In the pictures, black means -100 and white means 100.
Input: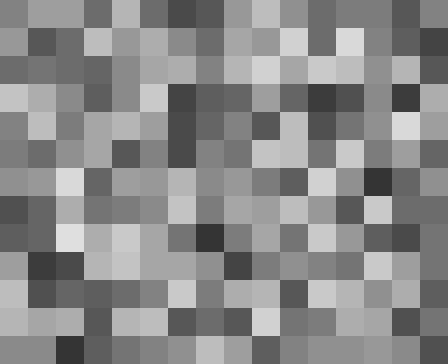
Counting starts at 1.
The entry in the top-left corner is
2
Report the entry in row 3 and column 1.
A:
-15
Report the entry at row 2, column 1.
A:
19
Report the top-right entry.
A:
2
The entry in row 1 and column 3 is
24
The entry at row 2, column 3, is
-15
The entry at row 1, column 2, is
24
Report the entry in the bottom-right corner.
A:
-37
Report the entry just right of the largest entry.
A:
36
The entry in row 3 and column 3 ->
-15
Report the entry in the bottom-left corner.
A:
8
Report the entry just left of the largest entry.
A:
-21

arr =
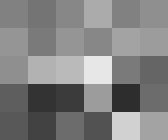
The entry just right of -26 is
-60
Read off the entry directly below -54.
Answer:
-15
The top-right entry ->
12
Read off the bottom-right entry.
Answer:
28
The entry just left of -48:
-31
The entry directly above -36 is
22
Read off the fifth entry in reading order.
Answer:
1
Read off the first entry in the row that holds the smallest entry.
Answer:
-26
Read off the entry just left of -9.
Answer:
1

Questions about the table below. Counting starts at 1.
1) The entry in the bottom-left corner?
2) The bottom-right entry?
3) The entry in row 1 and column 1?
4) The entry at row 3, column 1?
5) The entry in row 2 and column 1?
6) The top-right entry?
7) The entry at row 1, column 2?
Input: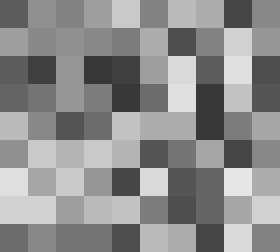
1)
-15
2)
2
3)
-27
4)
-27
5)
24
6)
7
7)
13

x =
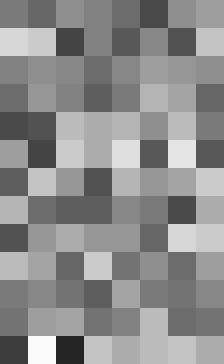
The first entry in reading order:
-4
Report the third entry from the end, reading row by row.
47
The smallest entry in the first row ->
-42
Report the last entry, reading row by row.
35
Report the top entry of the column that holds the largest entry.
-20
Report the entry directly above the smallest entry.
29
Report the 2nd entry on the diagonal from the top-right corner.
-36
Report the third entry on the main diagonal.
6
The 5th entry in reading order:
-15
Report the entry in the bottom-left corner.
-53
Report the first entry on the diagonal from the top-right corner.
24
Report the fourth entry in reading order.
1
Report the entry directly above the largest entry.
24
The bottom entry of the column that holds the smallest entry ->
-71
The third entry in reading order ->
12
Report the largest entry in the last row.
97
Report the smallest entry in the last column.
-31
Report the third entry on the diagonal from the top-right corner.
24
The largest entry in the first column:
69
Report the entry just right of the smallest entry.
53

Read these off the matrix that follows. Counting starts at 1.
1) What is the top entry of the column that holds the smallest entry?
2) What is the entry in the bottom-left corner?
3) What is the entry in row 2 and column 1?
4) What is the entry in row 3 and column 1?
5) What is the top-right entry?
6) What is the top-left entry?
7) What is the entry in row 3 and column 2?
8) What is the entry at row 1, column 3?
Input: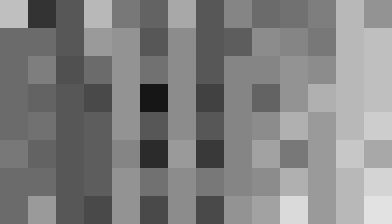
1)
-22
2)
-16
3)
-16
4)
-16
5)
15
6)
50
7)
-1
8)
-32

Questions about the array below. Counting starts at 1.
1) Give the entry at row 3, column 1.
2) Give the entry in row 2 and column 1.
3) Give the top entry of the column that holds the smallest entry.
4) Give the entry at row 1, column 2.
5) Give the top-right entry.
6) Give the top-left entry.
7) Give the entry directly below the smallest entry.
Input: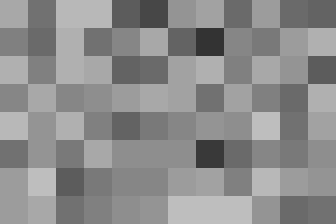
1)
38
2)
0
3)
27
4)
-11
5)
-22
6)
32
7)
38

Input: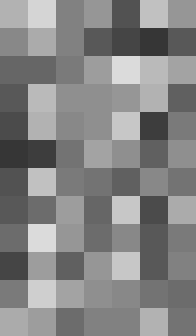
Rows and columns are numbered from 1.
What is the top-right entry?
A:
18
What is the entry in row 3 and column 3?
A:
-4
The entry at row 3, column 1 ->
-20
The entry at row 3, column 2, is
-20
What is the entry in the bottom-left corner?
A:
34
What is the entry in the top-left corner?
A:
40
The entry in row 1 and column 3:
1
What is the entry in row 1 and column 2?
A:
67
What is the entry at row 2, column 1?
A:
7
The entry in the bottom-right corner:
-10
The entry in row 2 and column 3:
1
